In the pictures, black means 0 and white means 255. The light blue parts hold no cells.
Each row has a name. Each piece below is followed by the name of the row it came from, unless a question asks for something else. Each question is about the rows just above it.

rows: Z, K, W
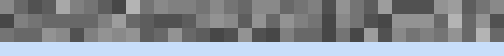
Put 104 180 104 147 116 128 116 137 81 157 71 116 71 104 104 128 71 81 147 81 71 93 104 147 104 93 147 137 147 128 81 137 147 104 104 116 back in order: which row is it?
W
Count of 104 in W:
8
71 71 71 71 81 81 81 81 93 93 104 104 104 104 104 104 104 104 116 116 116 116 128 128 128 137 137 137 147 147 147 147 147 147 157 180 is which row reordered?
W
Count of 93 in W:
2
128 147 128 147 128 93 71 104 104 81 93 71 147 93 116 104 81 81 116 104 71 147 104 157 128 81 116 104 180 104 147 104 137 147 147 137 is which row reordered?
K
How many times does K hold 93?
3

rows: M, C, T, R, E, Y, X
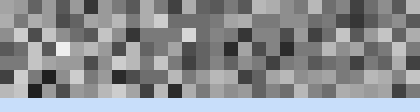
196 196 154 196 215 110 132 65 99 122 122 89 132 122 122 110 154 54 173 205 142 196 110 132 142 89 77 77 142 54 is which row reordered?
T
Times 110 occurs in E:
1
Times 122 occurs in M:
4
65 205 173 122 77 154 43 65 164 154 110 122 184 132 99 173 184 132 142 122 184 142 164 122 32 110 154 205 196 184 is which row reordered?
Y
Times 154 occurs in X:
4
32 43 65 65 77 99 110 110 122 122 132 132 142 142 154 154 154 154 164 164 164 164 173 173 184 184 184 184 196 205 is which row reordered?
X

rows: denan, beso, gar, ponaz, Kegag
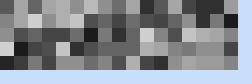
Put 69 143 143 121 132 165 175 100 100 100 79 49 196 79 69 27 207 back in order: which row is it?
ponaz
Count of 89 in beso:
0
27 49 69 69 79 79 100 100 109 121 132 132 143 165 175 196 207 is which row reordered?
gar
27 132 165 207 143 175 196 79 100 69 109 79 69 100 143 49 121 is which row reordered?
beso
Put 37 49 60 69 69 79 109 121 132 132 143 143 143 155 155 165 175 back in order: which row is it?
Kegag

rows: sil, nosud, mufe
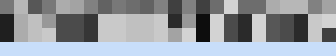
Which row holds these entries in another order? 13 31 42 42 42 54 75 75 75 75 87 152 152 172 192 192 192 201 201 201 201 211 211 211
nosud
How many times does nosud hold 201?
4

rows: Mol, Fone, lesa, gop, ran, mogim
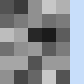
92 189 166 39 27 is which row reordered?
lesa
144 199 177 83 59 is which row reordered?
Mol
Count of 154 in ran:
2
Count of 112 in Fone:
1

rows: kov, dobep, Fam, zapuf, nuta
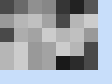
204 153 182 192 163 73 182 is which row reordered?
dobep
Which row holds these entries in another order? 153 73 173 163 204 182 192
Fam
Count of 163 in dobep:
1
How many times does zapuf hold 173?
0
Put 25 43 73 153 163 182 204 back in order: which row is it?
nuta
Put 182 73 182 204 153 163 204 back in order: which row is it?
zapuf
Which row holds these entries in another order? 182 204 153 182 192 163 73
dobep

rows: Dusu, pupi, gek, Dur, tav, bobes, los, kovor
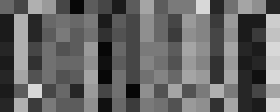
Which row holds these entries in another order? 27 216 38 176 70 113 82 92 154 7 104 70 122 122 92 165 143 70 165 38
Dur
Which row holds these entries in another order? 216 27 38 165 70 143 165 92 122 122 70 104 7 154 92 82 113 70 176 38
Dur

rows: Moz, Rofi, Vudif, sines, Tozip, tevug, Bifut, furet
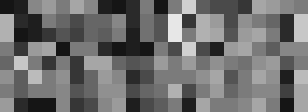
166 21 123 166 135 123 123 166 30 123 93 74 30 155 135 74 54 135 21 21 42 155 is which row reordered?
furet
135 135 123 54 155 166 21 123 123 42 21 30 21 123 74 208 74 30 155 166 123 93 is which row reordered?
sines
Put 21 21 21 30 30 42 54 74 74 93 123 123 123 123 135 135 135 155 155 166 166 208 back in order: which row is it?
Moz
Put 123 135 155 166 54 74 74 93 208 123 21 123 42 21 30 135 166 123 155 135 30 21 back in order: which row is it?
Moz
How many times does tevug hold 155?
1

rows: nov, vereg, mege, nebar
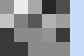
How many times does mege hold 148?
1
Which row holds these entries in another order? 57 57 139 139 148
mege

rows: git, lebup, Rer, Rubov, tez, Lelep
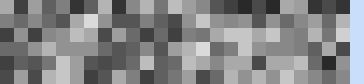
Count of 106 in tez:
3
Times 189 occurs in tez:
3
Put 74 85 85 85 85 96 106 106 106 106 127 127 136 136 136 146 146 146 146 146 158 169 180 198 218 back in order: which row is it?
lebup
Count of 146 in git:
0
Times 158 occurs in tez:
1

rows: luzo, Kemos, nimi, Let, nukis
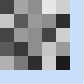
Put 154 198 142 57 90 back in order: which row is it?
Let
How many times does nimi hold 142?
1

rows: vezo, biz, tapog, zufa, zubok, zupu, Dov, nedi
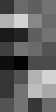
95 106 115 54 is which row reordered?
vezo
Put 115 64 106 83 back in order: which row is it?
zufa
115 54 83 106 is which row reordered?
nedi

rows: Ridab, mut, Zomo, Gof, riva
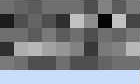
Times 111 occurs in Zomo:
4
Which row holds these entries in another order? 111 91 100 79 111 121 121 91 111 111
Zomo
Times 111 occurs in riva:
4

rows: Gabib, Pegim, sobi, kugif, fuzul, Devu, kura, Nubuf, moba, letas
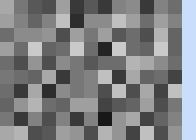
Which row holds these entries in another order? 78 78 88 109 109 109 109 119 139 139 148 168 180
fuzul
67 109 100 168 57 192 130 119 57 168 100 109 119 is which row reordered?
Devu
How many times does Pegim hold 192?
2
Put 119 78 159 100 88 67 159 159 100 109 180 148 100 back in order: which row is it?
Nubuf
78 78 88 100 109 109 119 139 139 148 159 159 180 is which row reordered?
sobi
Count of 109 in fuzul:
4
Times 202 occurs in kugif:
4

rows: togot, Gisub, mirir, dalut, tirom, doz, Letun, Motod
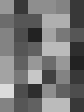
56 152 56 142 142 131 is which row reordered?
togot
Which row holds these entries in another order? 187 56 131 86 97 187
Motod
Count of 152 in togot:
1

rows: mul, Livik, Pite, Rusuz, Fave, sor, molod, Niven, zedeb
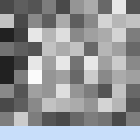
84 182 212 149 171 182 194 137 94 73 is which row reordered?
Niven
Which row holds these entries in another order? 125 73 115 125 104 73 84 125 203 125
zedeb
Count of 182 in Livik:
1
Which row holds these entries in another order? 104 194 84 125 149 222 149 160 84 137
molod
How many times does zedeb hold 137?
0
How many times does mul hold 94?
1
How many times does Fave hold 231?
3

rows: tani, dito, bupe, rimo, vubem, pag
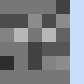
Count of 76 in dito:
3
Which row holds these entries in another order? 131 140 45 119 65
vubem
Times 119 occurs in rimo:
2
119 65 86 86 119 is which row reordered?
rimo
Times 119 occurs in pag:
5
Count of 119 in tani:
4
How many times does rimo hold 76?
0

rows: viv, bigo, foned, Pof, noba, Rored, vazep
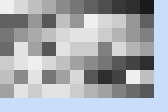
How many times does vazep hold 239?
0
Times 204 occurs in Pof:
2
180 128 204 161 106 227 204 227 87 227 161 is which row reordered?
vazep
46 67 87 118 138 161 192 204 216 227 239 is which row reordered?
noba
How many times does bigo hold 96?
3

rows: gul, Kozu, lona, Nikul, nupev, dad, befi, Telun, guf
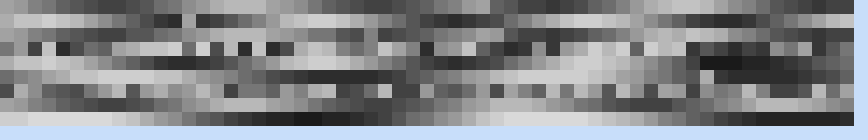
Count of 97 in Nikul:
3
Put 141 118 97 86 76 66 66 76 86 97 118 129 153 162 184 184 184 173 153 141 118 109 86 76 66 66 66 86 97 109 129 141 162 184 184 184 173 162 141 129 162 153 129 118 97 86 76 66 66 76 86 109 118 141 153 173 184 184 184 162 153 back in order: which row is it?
Telun
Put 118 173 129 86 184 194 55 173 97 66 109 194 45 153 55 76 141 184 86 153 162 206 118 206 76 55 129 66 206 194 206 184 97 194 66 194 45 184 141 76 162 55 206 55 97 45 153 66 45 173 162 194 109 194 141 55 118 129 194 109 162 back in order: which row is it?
Kozu
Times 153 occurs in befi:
9

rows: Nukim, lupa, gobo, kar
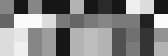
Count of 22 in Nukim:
6
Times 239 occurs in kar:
1
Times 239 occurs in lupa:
0
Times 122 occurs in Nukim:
0
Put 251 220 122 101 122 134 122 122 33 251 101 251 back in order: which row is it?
lupa
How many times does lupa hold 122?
4

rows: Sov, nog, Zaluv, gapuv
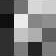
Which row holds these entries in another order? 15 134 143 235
nog
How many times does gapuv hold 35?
1

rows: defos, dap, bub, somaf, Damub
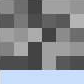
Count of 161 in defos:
2
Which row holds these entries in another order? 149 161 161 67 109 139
defos
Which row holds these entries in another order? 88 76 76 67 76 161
Damub
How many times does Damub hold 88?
1
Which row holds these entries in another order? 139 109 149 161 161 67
defos
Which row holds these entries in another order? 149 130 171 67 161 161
somaf
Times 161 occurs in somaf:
2

